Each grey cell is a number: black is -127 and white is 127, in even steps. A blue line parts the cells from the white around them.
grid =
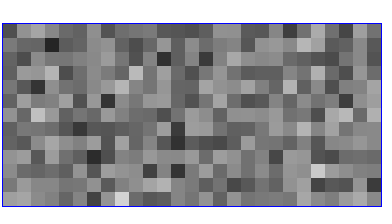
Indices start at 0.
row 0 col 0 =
-48
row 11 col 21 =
32
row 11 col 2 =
7
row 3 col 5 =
-17
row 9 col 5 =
-32
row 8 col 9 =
-26
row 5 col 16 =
-18
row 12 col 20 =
-8
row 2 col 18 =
8
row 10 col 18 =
11
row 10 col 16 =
11
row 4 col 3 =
15
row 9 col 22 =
-44
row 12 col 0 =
31
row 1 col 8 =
-29
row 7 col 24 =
-11
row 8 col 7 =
-44
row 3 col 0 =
-31
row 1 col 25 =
9
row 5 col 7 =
-75
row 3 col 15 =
21
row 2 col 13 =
4
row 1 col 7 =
18
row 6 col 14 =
13
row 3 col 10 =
-11
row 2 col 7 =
27
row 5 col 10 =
22
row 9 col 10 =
24
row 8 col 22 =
-41
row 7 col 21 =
52
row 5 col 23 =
-1
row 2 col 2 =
11
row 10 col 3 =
-18
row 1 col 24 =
-30
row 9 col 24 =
-19
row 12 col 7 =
20
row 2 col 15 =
2
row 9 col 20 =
26

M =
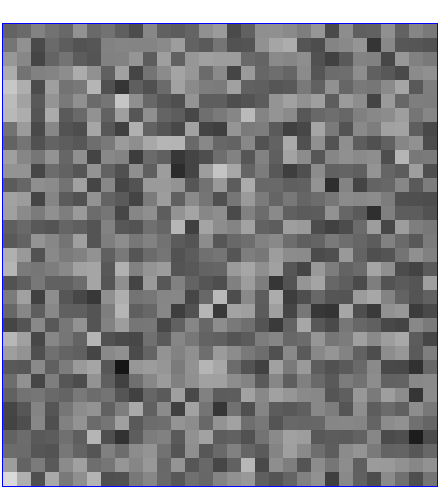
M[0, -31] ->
-28
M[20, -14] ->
31
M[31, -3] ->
17
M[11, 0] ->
-36
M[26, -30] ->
-13
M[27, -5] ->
-34
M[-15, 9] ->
-59
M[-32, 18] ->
17
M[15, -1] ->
-4
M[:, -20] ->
[-30, 10, 31, 11, -20, -40, -27, -42, 53, -31, 29, 26, 29, -34, -25, -13, -10, 28, -40, 6, 7, -55, -37, 19, 22, 27, -37, 11, -17, 1, -13, -23, -22]
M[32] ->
[90, 47, -48, 41, -6, 15, 52, -48, -46, -7, 7, -22, -40, -15, -24, 4, 17, 25, -32, -43, -27, 1, 17, -64, 9, -31, -50, 11, -15, -49, -11]
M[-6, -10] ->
-32
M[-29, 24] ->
-25
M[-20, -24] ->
-9
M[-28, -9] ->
31
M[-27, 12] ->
-34
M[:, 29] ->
[5, -41, 1, 11, -38, -1, -10, -33, 17, -7, 30, -37, -48, -34, -1, -39, 16, -60, -42, -43, -67, 8, -35, -37, -78, 8, -74, 13, -15, -98, -40, 7, -49]
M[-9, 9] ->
23
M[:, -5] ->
[-30, -74, 1, -31, -9, -59, 8, -2, -47, 14, 20, -28, 12, -80, 29, -35, -48, 37, -1, 39, -69, -31, 10, -50, 10, 13, -5, -34, -27, 7, -5, 27, -50]
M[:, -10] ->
[-1, -42, 14, 11, -6, 17, -40, -56, -47, 12, -48, -30, -26, -36, 26, -32, 11, -58, 21, -49, -8, 39, -19, -37, 26, 0, 10, -32, -25, 29, 10, -43, 1]
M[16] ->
[48, 25, -45, 9, -4, 1, 18, -31, -6, -42, -20, -10, -45, -35, -15, -10, -42, -1, -8, 29, 12, 11, -52, -48, 25, -28, -48, -43, -11, 16, 1]
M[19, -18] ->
-57
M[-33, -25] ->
-22
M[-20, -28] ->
16
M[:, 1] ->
[-21, 17, 7, -12, 46, 34, 45, 27, -11, 6, 19, -25, 28, 10, -22, -28, 25, -5, -32, 33, 7, -43, 32, 19, -40, 17, -13, -41, -49, -19, -20, -28, 47]
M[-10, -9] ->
8
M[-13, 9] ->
-32
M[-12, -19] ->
-30
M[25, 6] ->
19
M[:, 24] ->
[13, 9, -38, -17, -25, 27, -24, -44, 15, 16, -27, 3, 11, -25, -51, -17, 25, -28, -33, -43, 38, -8, -3, 3, -37, -3, -32, -42, 7, -36, 11, 13, 9]
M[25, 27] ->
-29
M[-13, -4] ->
17
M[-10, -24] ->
9
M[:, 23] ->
[-53, 4, -62, -19, 17, -34, -17, -5, -44, 6, -30, -81, -8, 18, -62, -5, -48, -2, -24, -42, -75, -53, -9, 21, -46, -38, -42, -2, 6, -35, -34, -9, -64]

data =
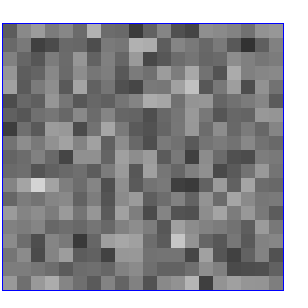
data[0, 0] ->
-35
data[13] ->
[27, 4, 13, -3, 26, -11, 22, -36, 33, -1, -53, 4, -44, -47, 13, 36, -3, 24, -6, -35]
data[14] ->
[1, -3, 5, -24, -17, -23, -10, -23, 1, 13, -2, -40, 32, 12, 2, -3, -13, -33, 27, -7]
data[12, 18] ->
-8
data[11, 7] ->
-48
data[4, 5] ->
36
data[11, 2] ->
84
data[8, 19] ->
-22
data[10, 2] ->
-43
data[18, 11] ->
9
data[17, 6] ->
-16
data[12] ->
[-25, -3, -12, 5, 9, -29, -2, -43, 11, 27, -33, -18, 2, -28, 19, -20, 37, 10, -8, -5]
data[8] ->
[-12, 13, -6, 17, 34, 3, 33, -31, 13, -23, -49, -5, -14, -38, -11, -4, -13, 8, -13, -22]
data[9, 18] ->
-2
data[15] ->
[11, -18, -49, 5, -6, -70, -25, 30, 39, 32, -18, -36, 70, 19, -26, -40, -8, -38, 2, 6]
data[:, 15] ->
[10, -5, -21, -44, -7, -26, -42, 13, -4, -20, -54, 27, -20, 36, -3, -40, -42, 0, 19]
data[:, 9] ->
[-68, 49, 26, -4, -57, 4, -27, -37, -23, 13, -40, -37, 27, -1, 13, 32, 24, 11, 1]
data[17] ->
[-2, -2, -9, -18, -36, -19, -16, -25, 2, 11, -16, -29, -29, -16, 14, 0, -53, -50, -48, -30]
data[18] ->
[25, -16, 25, 44, 5, -16, -37, 3, -27, 1, -45, 9, 18, 53, -64, 19, 32, 21, 20, -1]
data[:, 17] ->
[-14, -77, 0, 0, -50, -4, -27, -4, 8, -51, -12, 37, 10, 24, -33, -38, -29, -50, 21]
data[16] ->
[-10, 11, -52, 4, 29, -35, -30, -61, 23, 24, -13, -11, -11, -57, 33, -42, -62, -29, 3, -46]
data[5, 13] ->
20
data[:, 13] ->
[-58, -6, -10, 40, 65, 20, 25, 24, -38, -63, 0, -69, -28, -47, 12, 19, -57, -16, 53]
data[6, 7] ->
5
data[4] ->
[33, -37, -4, 14, -38, 36, -30, -10, -47, -57, -6, -8, 33, 65, -40, -7, 30, -50, 18, -13]
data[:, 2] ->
[27, -63, -41, -27, -4, -32, -15, -38, -6, 1, -43, 84, -12, 13, 5, -49, -52, -9, 25]
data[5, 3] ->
22
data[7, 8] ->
-5

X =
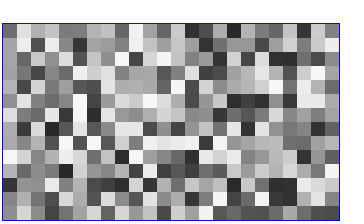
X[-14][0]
-18
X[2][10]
86
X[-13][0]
36
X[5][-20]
6
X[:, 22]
[76, 73, -52, 119, 51, 105, -1, -77, 33, 21, -7, 90, 99, -48]
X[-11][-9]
-52
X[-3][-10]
37
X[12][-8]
-59
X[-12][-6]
93
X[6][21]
33
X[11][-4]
-78
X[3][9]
37
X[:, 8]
[-24, 2, 118, 3, 46, 91, 25, 102, 80, -83, 53, -80, 11, 86]
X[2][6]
69
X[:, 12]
[74, 70, 67, 1, 117, 46, 68, -59, 107, -23, -40, -16, 45, 79]
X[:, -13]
[-24, 31, 117, -40, -27, 92, 84, 15, 100, 6, -64, 50, 10, -53]
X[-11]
[34, -8, -55, 7, -20, 111, 79, 96, 3, 37, 40, -40, 1, 95, -63, -52, 33, 55, 102, 53, -45, 77, 119, 36]
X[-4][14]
-16
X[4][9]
48
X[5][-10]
22
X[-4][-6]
77
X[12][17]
-20
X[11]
[-74, 20, 16, 106, 1, 51, -52, -63, -80, 84, -74, 50, -16, 70, 37, 63, -85, 73, -14, -80, -78, 106, 90, 74]
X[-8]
[94, -3, -21, 102, -71, 117, -81, 101, 25, 13, 47, 84, 68, 8, 14, -73, -17, -41, -4, 88, 7, 33, -1, 35]
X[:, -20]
[-4, 8, 93, -20, 30, 6, -71, -40, 118, 109, -86, 1, 88, -11]
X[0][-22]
49
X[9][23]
-31
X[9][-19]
87
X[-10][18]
80
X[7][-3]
4
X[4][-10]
84
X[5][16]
-80
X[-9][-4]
-71
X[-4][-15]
-61

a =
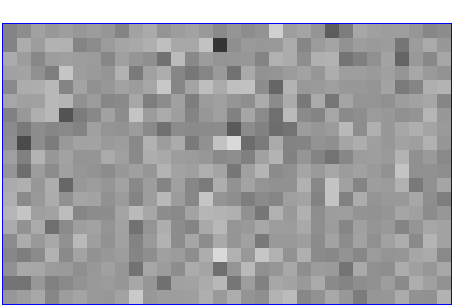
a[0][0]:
4
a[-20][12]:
29
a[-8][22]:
3
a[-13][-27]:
3
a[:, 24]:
[-2, 18, -11, 30, 24, 36, 10, 57, 37, 7, 28, 33, 1, 30, 6, 12, 19, -11, 4, 24]
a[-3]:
[17, 40, 38, 27, 26, 15, 24, 32, 22, -13, 38, 28, 13, 43, 36, -16, 20, 57, 16, 22, 40, 14, 28, 26, -11, 41, 16, 14, 44, 32, 23, 40]
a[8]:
[14, -52, 13, -3, 25, 34, 35, 26, 29, 9, 49, 29, 43, -5, 17, 66, 89, -19, -5, 42, 3, 4, 19, 15, 37, 45, 31, 24, 34, 31, 49, 22]
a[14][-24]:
34
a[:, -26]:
[28, 12, 27, 26, 17, 27, 8, 32, 35, 21, 19, 29, 35, 13, 34, 30, 18, 24, 25, 25]
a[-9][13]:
7
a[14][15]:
56
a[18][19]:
39
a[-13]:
[11, -6, 13, 6, 9, 3, 32, 20, 18, 28, 10, -14, 12, 10, 11, 12, -37, 12, 2, -18, -12, 29, 22, 27, 57, 13, 48, 24, 39, 47, 36, 26]
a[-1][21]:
7
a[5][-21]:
12
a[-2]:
[-11, -12, 23, 1, 9, 19, 25, 27, 22, 39, 22, -15, 33, 34, 43, 56, -9, 29, 1, 39, 35, 25, 42, 10, 4, 14, 17, 29, 10, 45, 32, 18]
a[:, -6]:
[32, 26, 16, 26, 21, 20, 27, 48, 31, 30, 26, 29, 20, 18, 21, 16, 27, 16, 17, 22]
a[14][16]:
22
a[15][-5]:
33
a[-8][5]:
37
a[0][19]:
80
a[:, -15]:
[13, 26, 23, 41, 65, 14, 38, 12, -19, 0, 32, 35, -1, 17, 25, 33, 24, 57, 29, 20]
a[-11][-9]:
-12
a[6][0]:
1
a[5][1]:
32
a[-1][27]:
23
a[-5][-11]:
30
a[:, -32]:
[4, 3, 43, 33, 10, 38, 1, 11, 14, 31, 21, 42, 47, 53, 43, 12, 7, 17, -11, 23]
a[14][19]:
29
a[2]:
[43, 29, 8, 29, 31, 29, 27, 7, 32, 21, 15, -14, 59, 9, 28, 20, 22, 23, 4, 49, 43, 14, 48, 50, -11, 0, 16, 35, -27, 25, 8, 38]
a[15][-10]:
11
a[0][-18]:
25
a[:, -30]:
[33, 29, 8, 16, 46, 33, 47, 13, 13, 51, 29, 23, 25, 31, 42, 25, 11, 38, 23, 40]
